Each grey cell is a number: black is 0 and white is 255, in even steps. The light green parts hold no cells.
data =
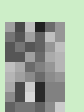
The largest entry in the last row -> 203
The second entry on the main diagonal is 86
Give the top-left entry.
160
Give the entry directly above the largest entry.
203
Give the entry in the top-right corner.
150
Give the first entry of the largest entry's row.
139
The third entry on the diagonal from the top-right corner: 98
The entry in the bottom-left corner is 98
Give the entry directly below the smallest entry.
98
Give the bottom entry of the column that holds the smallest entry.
98
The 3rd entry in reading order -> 191
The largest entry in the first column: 191

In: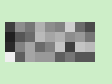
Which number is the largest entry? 239
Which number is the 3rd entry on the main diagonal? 165
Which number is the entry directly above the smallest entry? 63
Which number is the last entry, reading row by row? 86
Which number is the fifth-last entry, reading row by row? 153
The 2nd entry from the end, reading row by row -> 86
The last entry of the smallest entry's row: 118
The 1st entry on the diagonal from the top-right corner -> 74
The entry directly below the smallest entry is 42
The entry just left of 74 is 107
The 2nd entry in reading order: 141

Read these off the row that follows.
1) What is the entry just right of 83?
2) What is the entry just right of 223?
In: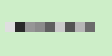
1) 182
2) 41

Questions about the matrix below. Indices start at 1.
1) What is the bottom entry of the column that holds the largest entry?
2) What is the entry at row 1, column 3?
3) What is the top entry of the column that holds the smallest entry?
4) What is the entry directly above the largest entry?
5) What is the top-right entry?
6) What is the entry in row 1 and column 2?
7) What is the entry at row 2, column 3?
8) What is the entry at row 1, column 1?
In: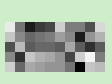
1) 197
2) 28
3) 125
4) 48
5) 216
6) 116
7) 104
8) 234

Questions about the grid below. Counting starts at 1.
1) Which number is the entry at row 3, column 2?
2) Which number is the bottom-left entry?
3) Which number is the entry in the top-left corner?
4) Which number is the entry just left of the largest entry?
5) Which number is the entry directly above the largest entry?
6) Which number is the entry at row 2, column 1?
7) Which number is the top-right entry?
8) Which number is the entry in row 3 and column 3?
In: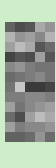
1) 188
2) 98
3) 98
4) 116
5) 116
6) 179
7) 148
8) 169

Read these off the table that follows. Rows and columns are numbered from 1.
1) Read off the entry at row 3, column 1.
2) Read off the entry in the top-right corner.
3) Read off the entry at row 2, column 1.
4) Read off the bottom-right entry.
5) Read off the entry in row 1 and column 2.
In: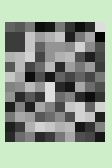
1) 60
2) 221
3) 60
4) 22
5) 88

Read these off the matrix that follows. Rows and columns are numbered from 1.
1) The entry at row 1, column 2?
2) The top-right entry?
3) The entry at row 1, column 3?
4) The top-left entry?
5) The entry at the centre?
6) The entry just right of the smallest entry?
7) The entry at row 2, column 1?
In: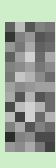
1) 188
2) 119
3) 85
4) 97
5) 150
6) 129
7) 53

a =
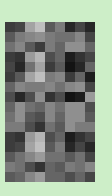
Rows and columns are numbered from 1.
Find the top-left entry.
60
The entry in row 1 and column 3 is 163
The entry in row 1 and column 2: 69
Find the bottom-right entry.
69
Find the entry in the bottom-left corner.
90
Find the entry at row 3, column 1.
113
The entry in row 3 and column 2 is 134
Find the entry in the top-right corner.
39
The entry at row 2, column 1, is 90
